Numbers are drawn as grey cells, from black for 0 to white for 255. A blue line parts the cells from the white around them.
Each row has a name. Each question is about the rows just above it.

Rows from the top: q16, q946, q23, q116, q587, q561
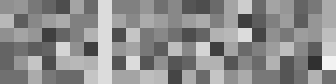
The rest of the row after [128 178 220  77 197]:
[120 136 112  77 100 178 184 220  69 144 120 157 150 190]
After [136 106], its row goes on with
[178  85 120  48 242]

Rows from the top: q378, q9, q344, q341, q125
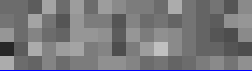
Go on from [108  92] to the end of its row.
[164 108 157 108 157 138 124 124 108 172 116 100 116  85 138]
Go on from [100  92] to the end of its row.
[144 150]
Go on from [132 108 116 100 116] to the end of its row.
[100  92 144 150]
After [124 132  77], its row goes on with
[124 157 192 138 116 100 100  85  77]
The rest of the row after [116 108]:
[164 116  85 150 124 124  85 132 108 116 100 116 100  92 144 150]
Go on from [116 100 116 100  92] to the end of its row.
[144 150]

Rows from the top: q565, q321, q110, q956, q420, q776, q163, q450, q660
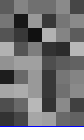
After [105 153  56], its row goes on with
[118 132]
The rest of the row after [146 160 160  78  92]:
[98]
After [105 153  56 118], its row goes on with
[132]
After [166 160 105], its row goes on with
[98]
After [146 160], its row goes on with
[160  78  92  98]

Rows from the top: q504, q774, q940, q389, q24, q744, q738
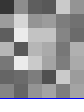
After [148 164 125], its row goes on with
[164]
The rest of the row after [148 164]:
[125 164]
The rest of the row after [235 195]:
[195 133 107]

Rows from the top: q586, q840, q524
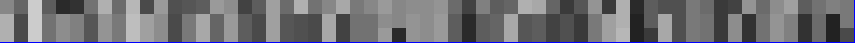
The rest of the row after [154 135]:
[141 141 148 107  66 128  93 101 176 168 101  58  86 148  58 176  42  93
  80  80 121 107  58  66 148 107 141 160  93 114 128 121]
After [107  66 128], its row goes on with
[ 93 101 176 168 101  58  86 148  58 176  42  93  80  80 121 107  58  66
 148 107 141 160  93 114 128 121]
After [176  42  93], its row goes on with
[ 80  80 121 107  58  66 148 107 141 160  93 114 128 121]
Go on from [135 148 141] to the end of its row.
[154  93  42  93 101 168  86  93  66  80  58 121 160 176  34  93 168  80
 121 114  58 141  50 114 148 128  50 107  34 121]
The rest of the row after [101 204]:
[ 93  42  50 114 176 107 183  74 154  80  86  93 154 141  66  93 160 107
 176 114 135 168 121 135 154 135 141 141 148 107  66 128  93 101 176 168
 101  58  86 148  58 176  42  93  80  80 121 107  58  66 148 107 141 160
  93 114 128 121]
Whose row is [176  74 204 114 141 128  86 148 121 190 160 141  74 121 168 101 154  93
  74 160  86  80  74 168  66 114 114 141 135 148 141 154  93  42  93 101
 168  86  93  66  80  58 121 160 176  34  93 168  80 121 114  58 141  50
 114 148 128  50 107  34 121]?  q840

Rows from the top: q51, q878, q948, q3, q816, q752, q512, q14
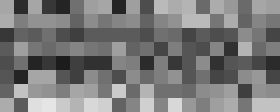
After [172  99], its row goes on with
[133 118]
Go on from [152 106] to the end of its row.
[166 159]
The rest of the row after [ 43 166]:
[ 55  36 112 159 166  36 159  77 186 172 180 106 172 152 106 166 159]
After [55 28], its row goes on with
[ 63  49  49 133 126  43 126  55  85 140  49  85  91  69  43]

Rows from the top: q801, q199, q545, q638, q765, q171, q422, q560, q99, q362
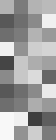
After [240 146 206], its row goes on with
[212]
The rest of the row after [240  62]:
[94]
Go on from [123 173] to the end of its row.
[153]
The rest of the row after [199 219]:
[102]
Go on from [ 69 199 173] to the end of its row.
[161]
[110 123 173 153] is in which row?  q560

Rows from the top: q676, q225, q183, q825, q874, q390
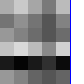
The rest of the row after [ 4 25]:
[48 11]
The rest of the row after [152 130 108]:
[ 85 108]
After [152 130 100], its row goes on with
[ 85 100]
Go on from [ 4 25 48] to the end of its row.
[11]

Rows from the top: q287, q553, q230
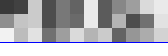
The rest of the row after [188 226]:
[113 158 218 180 203  99 150 172 211]
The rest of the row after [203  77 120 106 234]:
[ 91 180  77 113 226]
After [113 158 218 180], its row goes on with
[203  99 150 172 211]

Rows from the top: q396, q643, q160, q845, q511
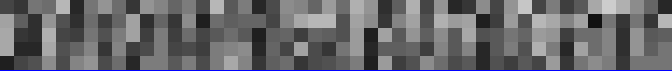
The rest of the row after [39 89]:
[124  81 176 124  39 162 109 132  47 148  95 117]
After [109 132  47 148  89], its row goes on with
[95]

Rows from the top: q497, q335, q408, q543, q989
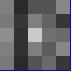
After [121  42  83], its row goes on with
[106  55]
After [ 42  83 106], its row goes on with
[55]
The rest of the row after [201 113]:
[106]
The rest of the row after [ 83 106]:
[55]
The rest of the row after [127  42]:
[ 83  83 135]
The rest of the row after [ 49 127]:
[ 91 135]
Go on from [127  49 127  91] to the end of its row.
[135]

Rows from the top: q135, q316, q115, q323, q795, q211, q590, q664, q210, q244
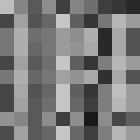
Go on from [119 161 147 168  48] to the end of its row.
[168  83]
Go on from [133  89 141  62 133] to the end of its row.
[111  62  54  41]

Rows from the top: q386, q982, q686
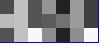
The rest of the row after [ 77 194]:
[ 83 148  34 156  63]
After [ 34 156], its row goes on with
[63]
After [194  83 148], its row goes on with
[ 34 156  63]
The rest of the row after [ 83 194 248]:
[141  34 141 248]
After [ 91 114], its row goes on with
[156  63]
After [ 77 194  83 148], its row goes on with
[ 34 156  63]
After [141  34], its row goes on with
[141 248]

